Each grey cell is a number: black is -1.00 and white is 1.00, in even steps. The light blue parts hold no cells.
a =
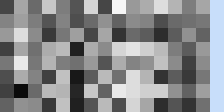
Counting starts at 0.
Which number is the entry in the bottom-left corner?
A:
-0.23
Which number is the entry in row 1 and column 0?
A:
0.03
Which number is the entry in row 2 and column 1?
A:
0.73
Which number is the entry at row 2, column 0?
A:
0.20
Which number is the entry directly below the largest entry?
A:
-0.23
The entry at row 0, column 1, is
0.30
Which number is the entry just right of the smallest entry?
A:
-0.17
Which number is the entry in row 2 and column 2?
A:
0.09
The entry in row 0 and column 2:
-0.17
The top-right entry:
0.30
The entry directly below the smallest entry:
0.14
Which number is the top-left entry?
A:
-0.45
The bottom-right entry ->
-0.12
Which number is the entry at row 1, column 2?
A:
-0.02
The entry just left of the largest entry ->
-0.45
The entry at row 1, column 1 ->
0.25
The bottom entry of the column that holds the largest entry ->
-0.39
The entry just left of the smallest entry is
-0.50
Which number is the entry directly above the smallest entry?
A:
0.35

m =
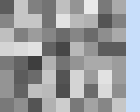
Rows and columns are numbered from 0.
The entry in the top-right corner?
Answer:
0.33
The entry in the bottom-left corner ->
-0.05
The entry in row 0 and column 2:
0.00
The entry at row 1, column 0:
0.05
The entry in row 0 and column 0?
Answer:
-0.28
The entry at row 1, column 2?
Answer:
0.55
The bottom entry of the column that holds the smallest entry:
-0.34
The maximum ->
0.83
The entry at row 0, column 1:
0.55
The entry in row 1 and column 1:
0.55
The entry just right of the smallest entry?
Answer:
0.39
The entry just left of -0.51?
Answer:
-0.22

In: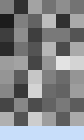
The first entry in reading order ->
0.00
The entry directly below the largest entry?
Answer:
-0.16
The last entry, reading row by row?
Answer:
0.33
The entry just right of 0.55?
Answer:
0.00
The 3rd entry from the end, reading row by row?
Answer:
0.23
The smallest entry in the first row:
-0.62
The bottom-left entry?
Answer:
0.38
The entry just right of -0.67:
-0.10
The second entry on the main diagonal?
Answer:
0.00
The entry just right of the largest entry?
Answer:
0.66
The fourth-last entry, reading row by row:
0.61
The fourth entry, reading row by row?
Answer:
-0.10
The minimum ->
-0.78
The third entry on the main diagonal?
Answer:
-0.51
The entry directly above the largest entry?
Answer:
-0.40

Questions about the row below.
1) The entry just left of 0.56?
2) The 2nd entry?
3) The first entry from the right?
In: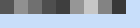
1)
0.18
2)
0.13
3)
-0.56

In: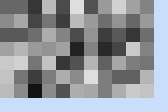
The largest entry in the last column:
0.53
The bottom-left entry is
0.47
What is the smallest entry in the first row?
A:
-0.58
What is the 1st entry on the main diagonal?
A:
-0.19
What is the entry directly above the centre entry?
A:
-0.41
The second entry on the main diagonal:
0.31
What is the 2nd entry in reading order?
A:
-0.19
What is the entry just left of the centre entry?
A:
0.26
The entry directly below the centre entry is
-0.36
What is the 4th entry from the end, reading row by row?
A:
-0.02
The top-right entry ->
0.03
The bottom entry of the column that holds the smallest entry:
-0.85
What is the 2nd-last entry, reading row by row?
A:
0.58
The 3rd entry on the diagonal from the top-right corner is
-0.30
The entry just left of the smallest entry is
0.09
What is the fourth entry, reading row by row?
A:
0.47
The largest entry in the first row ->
0.74
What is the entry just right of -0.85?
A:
0.09

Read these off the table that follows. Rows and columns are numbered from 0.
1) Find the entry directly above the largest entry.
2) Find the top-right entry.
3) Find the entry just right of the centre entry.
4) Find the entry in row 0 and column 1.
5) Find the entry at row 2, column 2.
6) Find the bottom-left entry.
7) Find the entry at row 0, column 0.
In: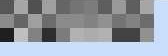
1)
-0.21
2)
0.30
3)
0.02
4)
0.30
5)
0.02
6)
-0.76
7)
-0.32

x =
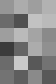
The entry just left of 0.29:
0.46
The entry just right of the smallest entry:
-0.21
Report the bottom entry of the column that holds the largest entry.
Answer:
-0.26
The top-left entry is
0.18
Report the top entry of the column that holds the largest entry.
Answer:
0.35
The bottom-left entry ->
-0.10
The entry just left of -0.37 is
-0.16

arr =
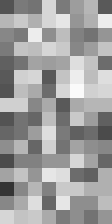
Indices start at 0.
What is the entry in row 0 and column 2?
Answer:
-0.10
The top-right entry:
-0.30
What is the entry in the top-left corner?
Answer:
-0.35
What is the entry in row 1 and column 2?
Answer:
0.38
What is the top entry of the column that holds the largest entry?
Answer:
0.23
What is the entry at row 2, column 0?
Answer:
0.06
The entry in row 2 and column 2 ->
0.86
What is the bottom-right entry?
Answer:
0.17
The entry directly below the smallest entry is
0.06
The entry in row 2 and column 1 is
-0.04
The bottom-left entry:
0.68
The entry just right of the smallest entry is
0.06
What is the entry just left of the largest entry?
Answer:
0.68
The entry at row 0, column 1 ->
-0.04
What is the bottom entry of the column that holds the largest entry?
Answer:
0.11
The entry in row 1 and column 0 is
0.43
